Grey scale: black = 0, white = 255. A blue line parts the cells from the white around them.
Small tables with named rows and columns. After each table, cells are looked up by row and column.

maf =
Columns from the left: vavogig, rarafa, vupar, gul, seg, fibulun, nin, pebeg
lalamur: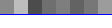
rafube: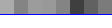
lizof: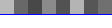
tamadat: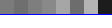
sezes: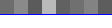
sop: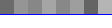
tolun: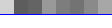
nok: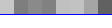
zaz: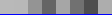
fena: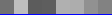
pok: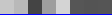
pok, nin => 84
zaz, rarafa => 184
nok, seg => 192
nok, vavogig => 199
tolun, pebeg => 167
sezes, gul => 186
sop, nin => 100
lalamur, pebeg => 156
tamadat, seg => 166
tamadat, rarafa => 111
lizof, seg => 82
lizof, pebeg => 112
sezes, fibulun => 112
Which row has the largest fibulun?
nok

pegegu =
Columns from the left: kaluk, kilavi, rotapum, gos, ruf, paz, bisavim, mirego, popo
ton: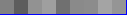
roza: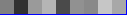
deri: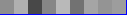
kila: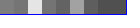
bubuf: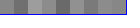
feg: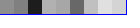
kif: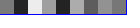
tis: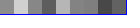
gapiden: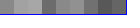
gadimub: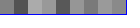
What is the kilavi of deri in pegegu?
176
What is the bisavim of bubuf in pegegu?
122
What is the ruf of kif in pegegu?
35
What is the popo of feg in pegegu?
212
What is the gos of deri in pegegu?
134
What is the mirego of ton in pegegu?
164
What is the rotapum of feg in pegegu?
29
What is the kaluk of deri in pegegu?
142
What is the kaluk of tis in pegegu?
140
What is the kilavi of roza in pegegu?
49
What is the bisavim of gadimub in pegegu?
122
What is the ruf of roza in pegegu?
74
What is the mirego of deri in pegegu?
148
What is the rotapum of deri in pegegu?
72
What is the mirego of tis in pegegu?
72
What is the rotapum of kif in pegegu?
237

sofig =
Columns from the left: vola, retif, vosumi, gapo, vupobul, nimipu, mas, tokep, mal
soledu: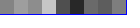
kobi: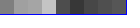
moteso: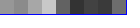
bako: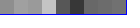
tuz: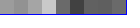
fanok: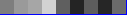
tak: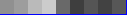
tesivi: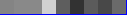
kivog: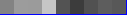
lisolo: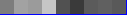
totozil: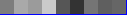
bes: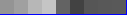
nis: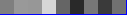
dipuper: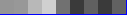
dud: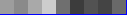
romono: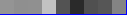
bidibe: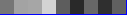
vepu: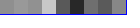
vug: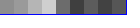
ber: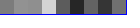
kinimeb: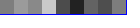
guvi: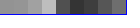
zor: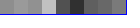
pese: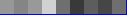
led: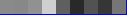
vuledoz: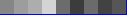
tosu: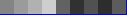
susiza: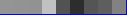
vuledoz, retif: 157
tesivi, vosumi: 137
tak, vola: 144
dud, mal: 105
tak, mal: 87
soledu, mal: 126
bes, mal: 89
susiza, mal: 130
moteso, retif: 139
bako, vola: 142

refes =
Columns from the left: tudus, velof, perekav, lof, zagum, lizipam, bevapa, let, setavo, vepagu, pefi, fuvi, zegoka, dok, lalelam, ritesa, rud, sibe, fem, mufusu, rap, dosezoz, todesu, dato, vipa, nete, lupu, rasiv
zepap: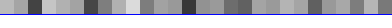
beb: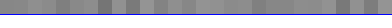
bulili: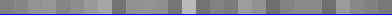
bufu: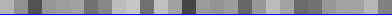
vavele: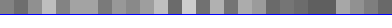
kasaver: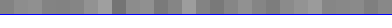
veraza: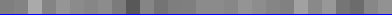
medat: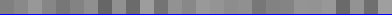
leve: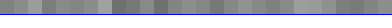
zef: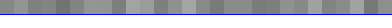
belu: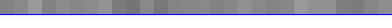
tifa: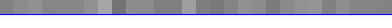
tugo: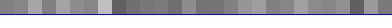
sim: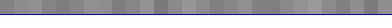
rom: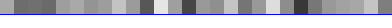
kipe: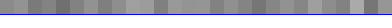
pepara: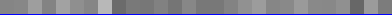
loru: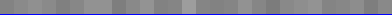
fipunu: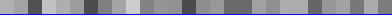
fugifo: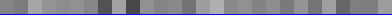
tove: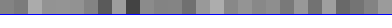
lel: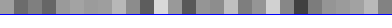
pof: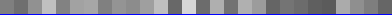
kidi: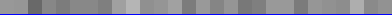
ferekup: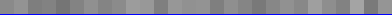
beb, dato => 146
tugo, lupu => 153
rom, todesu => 119
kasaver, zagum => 130
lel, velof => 108
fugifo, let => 82
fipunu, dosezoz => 172
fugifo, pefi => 145
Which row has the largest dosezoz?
fipunu

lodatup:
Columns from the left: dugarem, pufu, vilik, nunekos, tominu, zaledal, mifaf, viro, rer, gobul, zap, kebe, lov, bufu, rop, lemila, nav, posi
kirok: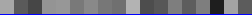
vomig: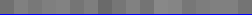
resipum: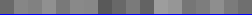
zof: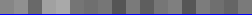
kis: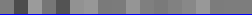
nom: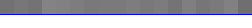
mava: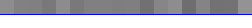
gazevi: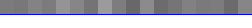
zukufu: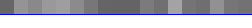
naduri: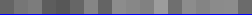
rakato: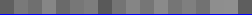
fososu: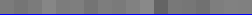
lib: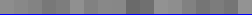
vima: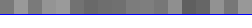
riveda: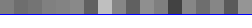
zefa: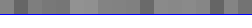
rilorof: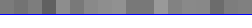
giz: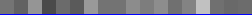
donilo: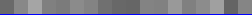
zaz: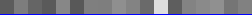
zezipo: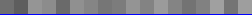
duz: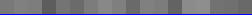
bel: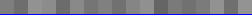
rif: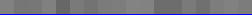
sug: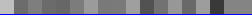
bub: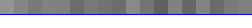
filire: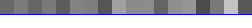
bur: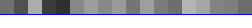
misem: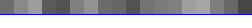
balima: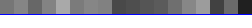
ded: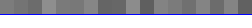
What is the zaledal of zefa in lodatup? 146
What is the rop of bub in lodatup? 131
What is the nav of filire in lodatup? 195
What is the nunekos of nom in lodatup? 131
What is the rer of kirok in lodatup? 112
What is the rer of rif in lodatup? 125
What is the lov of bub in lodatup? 129
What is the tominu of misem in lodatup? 83
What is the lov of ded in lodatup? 123
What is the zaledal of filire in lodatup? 131
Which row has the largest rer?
filire

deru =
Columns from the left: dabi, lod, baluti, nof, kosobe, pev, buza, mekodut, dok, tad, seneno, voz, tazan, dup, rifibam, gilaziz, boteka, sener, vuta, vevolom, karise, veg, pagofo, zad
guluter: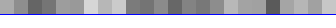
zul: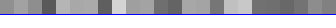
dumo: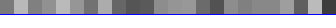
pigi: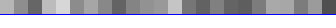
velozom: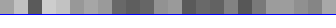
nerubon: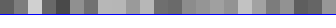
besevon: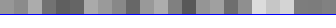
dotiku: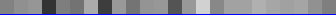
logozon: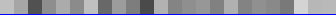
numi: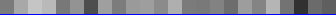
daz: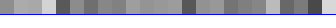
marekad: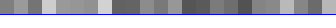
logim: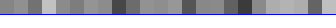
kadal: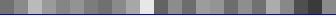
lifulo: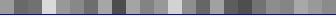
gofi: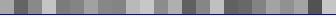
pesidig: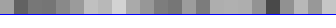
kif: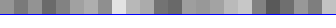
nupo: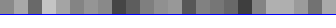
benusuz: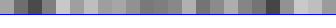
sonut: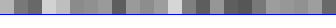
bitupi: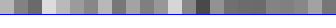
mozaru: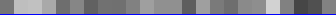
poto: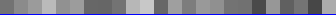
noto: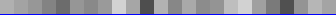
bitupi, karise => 128
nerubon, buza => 113
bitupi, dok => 119
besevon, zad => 129
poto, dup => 125
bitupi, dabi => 181
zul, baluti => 142
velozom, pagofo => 133
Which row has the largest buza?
guluter

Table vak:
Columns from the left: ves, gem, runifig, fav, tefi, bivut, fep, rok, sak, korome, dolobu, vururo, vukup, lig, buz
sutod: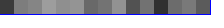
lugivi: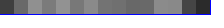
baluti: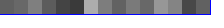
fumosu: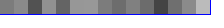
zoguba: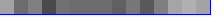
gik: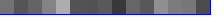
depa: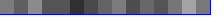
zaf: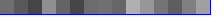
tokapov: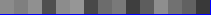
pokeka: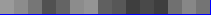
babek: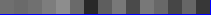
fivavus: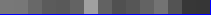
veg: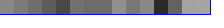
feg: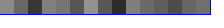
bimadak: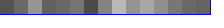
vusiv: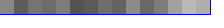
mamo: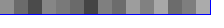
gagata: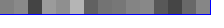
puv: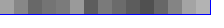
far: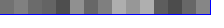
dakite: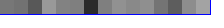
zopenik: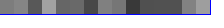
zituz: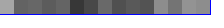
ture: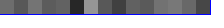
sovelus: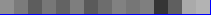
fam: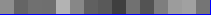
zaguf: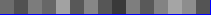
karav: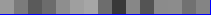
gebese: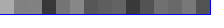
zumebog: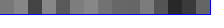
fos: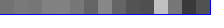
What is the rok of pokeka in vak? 96
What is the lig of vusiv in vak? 185
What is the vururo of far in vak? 93
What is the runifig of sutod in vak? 133
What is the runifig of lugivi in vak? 144
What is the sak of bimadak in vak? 185
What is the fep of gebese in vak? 87
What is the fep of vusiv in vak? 91
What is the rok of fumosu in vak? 124
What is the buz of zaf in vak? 160
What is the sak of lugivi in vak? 112
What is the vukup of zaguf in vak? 165
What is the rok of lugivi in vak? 115
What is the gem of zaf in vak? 89
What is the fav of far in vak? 100

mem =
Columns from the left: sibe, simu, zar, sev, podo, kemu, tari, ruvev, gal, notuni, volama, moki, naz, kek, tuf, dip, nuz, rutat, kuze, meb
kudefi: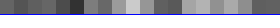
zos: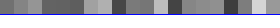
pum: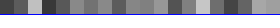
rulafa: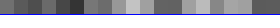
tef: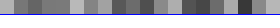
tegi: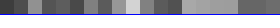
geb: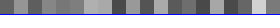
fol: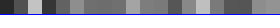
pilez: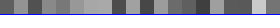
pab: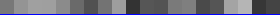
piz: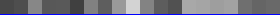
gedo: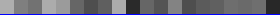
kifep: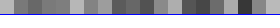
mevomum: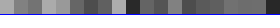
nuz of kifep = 171
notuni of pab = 51
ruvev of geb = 169
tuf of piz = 165
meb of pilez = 116
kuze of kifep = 135
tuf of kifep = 71
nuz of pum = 69
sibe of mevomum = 171
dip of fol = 122
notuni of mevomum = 41
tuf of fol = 191
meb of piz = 105
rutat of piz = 111
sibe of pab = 120
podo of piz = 89
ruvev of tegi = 91
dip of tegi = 158
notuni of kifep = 103

